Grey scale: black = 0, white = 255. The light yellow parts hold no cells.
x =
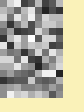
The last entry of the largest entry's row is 103
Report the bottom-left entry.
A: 142
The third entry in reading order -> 241
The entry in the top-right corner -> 186
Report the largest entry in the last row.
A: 241
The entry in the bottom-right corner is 142
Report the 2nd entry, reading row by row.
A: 214
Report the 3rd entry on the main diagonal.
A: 229
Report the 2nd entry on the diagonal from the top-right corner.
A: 77
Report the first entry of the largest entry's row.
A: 52
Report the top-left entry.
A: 142
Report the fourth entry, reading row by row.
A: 65
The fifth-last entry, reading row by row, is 174
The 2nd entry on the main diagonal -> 158
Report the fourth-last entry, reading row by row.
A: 201
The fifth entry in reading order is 89
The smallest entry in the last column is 36

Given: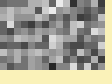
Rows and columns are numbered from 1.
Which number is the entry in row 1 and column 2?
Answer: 115
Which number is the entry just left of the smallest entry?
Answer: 131
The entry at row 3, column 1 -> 176
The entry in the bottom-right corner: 147
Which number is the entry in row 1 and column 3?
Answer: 115
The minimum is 37
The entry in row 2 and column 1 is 162
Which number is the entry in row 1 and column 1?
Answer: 101
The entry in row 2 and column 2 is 191
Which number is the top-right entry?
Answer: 61
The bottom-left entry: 147
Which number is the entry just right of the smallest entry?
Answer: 131
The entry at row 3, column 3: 147
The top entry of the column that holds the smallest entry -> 101
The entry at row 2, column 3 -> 162

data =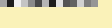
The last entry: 150
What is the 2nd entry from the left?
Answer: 29
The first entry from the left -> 165
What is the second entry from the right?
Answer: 125

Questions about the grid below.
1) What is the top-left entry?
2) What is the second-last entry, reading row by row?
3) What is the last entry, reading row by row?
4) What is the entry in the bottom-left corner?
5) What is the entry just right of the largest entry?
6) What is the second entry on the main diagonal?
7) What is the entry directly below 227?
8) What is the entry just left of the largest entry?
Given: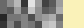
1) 105
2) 198
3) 131
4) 53
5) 157
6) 91
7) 198
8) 53

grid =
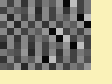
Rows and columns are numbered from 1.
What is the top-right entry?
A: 120
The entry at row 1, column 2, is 66
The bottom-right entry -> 149
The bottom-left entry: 93
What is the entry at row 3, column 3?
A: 135
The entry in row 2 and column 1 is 66
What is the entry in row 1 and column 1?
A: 135
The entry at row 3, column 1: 149
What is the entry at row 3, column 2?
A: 40
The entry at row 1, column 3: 135
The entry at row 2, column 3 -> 93

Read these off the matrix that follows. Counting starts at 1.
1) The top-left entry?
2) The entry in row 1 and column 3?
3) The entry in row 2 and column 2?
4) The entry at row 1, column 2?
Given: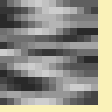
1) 67
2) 138
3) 53
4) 111
